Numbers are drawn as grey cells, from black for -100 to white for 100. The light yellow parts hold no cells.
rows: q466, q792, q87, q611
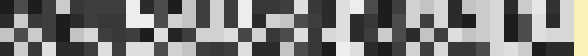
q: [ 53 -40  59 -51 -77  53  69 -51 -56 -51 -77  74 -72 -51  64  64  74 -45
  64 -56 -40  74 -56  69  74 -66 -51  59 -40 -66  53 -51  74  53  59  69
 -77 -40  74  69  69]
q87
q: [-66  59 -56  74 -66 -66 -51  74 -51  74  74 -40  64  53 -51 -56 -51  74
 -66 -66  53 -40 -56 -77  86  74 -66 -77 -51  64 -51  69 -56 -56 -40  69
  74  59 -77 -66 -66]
q611
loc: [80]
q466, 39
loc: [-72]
q87, 13
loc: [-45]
q87, 18
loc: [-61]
q466, 40

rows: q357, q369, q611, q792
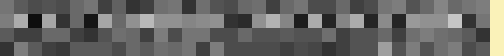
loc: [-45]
q792, 23
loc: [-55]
q792, 5
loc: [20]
q369, 30
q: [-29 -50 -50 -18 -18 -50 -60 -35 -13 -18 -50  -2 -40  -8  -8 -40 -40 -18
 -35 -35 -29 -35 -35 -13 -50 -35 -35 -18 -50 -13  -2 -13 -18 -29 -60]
q611
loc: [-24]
q357, 9

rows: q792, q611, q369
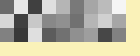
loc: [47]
q792, 8
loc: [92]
q792, 9
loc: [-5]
q792, 6
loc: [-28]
q369, 4

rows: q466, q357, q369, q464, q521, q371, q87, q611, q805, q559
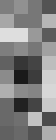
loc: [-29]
q369, 4
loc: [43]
q357, 4
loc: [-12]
q805, 2
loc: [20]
q369, 3
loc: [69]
q87, 4
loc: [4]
q87, 3

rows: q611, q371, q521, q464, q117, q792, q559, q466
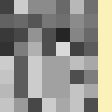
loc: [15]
q521, 3
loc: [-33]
q371, 3
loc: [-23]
q371, 1
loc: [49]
q117, 6
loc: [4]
q521, 6
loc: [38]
q464, 3

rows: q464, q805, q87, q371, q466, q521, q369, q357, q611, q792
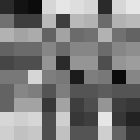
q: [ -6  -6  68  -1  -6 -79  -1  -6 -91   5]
q521
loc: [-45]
q466, 1
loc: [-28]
q369, 8
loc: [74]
q464, 6
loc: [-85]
q464, 2
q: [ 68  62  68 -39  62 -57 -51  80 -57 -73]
q611
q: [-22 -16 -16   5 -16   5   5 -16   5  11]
q371

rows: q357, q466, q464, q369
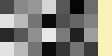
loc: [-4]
q464, 5
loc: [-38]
q466, 5

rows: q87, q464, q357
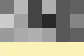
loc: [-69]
q464, 4
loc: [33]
q357, 2
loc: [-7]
q87, 1
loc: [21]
q357, 1

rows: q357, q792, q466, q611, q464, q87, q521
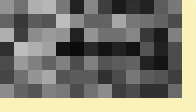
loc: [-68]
q611, 7
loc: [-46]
q87, 1
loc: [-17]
q521, 13

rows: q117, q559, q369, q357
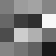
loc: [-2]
q117, 1
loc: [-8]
q357, 2
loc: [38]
q369, 3

